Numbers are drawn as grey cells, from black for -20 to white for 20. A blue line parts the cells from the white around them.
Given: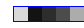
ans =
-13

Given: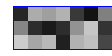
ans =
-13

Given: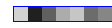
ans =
7

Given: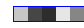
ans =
-13

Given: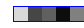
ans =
-5

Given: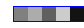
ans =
-5
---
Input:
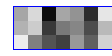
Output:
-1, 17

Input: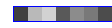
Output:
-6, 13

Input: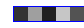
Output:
-15, 11

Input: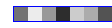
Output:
-13, 17

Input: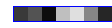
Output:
10, 15

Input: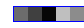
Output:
-19, 10

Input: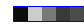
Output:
-1, 12

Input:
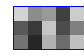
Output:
11, 13

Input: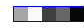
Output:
-10, 19
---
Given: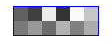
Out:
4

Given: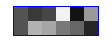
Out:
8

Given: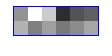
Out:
0

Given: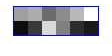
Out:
-11

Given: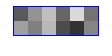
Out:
0

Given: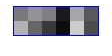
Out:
-4
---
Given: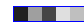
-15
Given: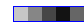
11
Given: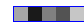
6
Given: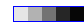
16
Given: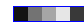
-17
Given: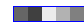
-4
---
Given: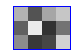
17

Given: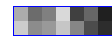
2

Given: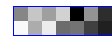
7

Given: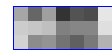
11

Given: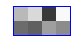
-5

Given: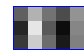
16

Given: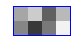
-11
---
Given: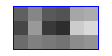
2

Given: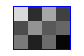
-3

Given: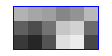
17

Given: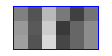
-4

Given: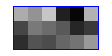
-2

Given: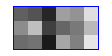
0

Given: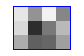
-4

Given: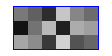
-7
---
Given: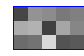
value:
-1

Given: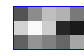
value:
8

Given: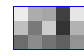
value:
-10

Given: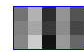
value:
3

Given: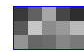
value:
-9

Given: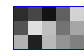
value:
-5

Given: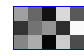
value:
14
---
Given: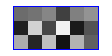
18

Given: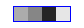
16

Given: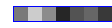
12

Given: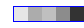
16

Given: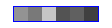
11

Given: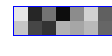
16
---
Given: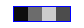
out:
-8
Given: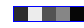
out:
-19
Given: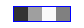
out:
0
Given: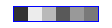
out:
-1
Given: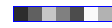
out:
8
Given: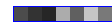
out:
-1
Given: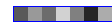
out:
7
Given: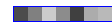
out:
9
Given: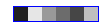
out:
10
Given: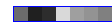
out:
0
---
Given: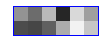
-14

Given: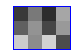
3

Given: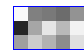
16

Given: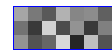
3

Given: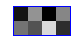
3

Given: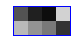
-15

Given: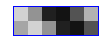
-17

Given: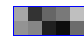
-4
